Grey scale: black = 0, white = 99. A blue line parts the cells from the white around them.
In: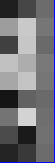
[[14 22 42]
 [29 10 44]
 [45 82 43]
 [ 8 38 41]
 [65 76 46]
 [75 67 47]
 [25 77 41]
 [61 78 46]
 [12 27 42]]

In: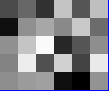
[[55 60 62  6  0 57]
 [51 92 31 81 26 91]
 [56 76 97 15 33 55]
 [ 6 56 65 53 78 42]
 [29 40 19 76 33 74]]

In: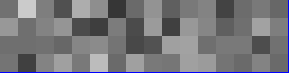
[[45 25 51 62 47 73 41 62 47 46 62 60 45 41 51 41]
 [43 43 44 40 52 54 45 28 32 62 63 43 47 47 30 44]
 [59 43 51 58 29 24 48 29 60 25 59 52 37 43 63 49]
 [44 79 49 31 67 55 21 41 57 37 47 51 26 42 47 40]]

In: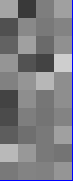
[[47 51 50 58]
 [72 59 47 45]
 [36 43 47 62]
 [29 49 45 51]
 [26 55 46 55]
 [50 58 71 55]
 [58 32 26 80]
 [38 62 41 56]
 [31 53 47 51]
 [64 22 49 62]]

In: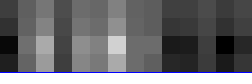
[[12 39 60 24 52 47 66 42 37 15 14 23 10 21]
 [ 3 43 66 26 55 50 81 42 42 10 11 24  0 15]
 [19 38 51 28 45 42 56 39 36 21 22 27 19 25]
 [24 37 46 30 42 40 50 38 36 25 25 29 23 27]]

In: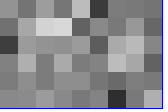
[[53 54 60 53 47 51 18 47 68]
 [48 55 48 55 55 46 41 49 47]
 [50 68 48 66 48 51 73 65 38]
 [24 60 57 56 60 36 66 72 52]
 [44 65 82 84 38 53 47 59 40]
 [57 45 61 46 73 23 48 47 45]]

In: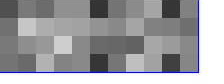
[[45 41 69 51 53 21 46 74 63 25 52]
 [47 55 59 80 53 41 40 38 65 60 53]
 [44 77 67 64 63 57 53 64 50 49 43]
 [31 47 42 56 56 20 45 54 64 21 50]]
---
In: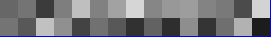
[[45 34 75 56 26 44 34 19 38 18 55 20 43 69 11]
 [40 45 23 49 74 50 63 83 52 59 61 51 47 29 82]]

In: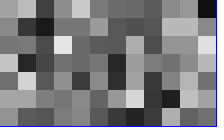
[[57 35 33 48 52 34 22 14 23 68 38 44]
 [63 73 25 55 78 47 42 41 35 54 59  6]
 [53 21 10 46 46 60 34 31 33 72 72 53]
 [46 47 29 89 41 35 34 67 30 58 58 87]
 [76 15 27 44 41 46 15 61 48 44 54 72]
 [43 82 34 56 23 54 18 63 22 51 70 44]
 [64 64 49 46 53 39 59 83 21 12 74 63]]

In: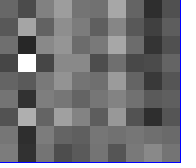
[[48 19 45 30 35 45 33 47 53 45]
 [40 29 50 61 45 44 65 39 18 31]
 [34 64 38 55 48 37 52 34 25 36]
 [43 15 53 58 42 47 65 42 20 31]
 [27 99 27 53 53 30 43 28 29 39]
 [39 35 47 57 45 43 60 39 22 33]
 [45 19 49 46 39 46 51 44 35 37]
 [32 68 39 62 51 36 59 32 18 33]
 [46 18 48 39 37 46 44 46 43 41]]

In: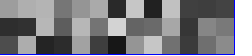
[[30 67 14 17 63 24  9 58 77 44 23 43 54]
 [61 68 70 46 58 66 16 77 13 75 25 24 26]
 [18 19 71 36 71 45 82 39 41 65 21 52 47]]

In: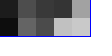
[[ 5 39 29 75 78]
 [11 30 22 20 63]]

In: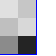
[[54 14]
 [87 77]
 [74 84]]

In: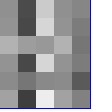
[[63 24 92 63 50]
 [56 29 79 56 52]
 [57 28 83 57 48]
 [69 61 59 69 46]
 [57 28 83 57 48]
 [54 46 53 54 35]]

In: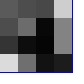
[[85 43  7 11]
 [35 30 28 80]
 [30 42  3 51]
 [20  5  2 51]]
